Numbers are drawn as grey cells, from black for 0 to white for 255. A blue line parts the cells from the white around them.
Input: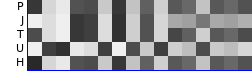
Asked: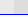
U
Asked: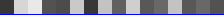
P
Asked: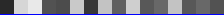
H
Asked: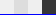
J
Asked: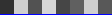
T

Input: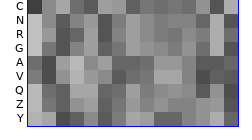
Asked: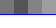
G
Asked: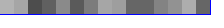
Y
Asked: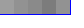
G
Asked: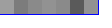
Q
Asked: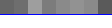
Q

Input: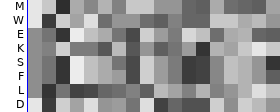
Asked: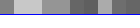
M
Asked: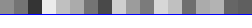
E
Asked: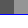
K

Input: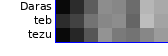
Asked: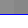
Daras
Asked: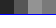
tezu

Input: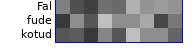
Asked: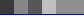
kotud
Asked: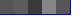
kotud

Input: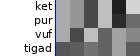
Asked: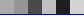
ket
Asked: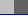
vuf
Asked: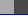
vuf

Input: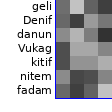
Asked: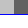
geli
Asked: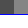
nitem
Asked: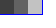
fadam
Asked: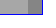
Vukag
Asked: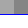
Vukag
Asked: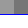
Denif

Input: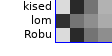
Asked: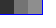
lom
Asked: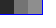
Robu
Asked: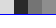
Robu
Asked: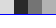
kised

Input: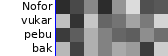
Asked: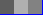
pebu
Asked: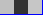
vukar
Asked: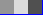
Nofor

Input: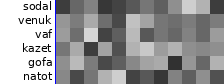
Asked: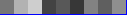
natot
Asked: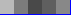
gofa

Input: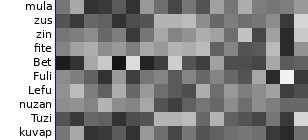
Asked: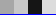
Bet
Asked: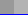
fite
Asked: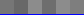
nuzan
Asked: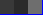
kuvap

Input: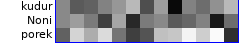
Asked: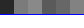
Noni
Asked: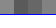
Noni

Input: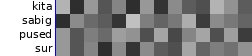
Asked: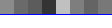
sabig
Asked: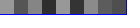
kita
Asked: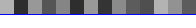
kita
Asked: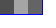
sur

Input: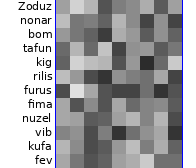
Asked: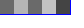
tafun
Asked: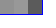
tafun
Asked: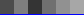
vib
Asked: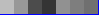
rilis
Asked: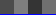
vib
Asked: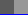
kufa
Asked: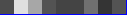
furus

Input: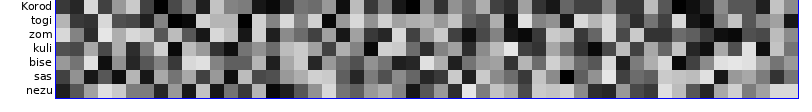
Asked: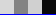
togi
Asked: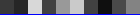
zom
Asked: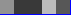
Korod
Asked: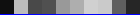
sas
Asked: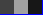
zom
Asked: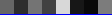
togi
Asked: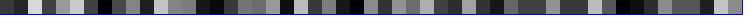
Korod

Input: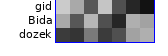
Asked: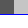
gid
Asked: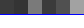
dozek
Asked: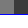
dozek
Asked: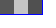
gid
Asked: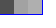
dozek
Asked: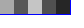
gid
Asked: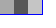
gid

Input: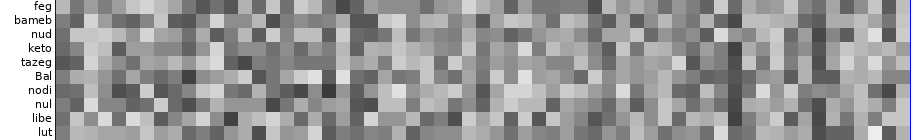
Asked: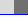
libe
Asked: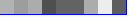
lut

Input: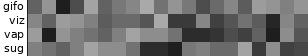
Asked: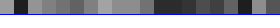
vap
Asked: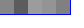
gifo
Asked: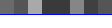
viz

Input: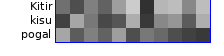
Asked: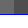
pogal
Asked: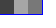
kisu
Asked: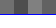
Kitir
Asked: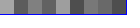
pogal

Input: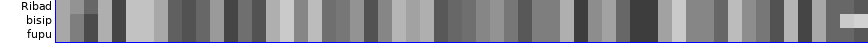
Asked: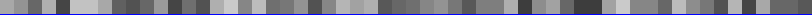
Ribad
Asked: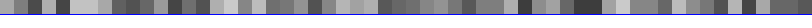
fupu

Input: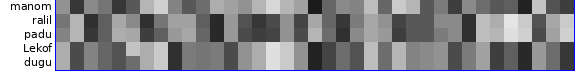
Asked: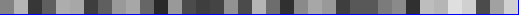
padu
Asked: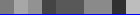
ralil
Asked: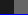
manom
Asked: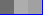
manom
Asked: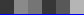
manom

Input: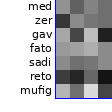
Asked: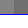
med
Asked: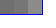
sadi
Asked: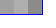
fato
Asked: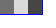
mufig
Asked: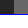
reto

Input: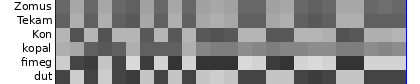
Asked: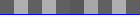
Tekam
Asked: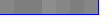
kopal
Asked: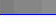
kopal
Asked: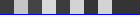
fimeg
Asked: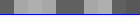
Tekam
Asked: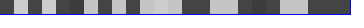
dut
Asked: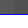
Kon

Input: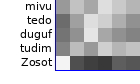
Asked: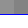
duguf
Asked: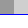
tudim
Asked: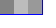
tudim
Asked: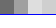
tedo

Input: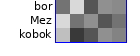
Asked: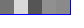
bor
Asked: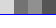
Mez
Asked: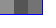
Mez
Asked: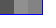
kobok

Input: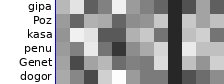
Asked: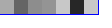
Poz
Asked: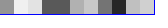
kasa
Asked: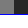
dogor
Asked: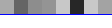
Poz
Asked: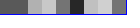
kasa

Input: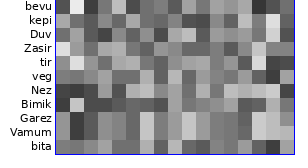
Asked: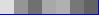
tir
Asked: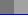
bevu

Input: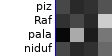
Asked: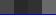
niduf
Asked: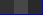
Raf
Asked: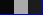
pala
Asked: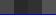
piz

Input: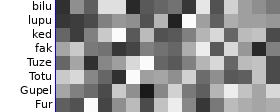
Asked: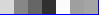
Totu
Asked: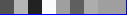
lupu
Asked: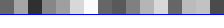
Tuze

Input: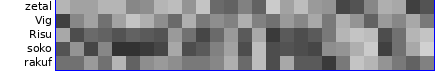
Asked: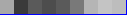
Risu
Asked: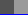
Risu
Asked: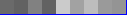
zetal
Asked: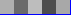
rakuf

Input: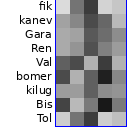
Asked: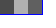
bomer
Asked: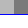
Bis
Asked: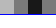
Bis

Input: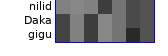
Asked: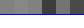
nilid
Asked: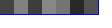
gigu
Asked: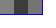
nilid
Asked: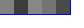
Daka
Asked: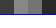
gigu
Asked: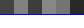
gigu

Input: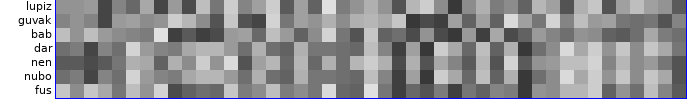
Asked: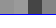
lupiz
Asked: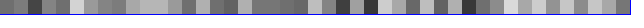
dar

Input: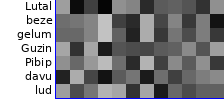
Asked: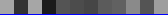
Guzin
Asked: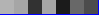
lud
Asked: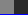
Lutal
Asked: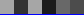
lud
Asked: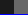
lud
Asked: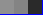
Lutal
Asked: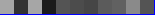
Guzin

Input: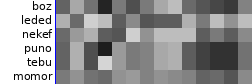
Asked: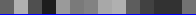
puno
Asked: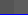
leded
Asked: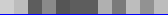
leded
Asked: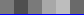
boz

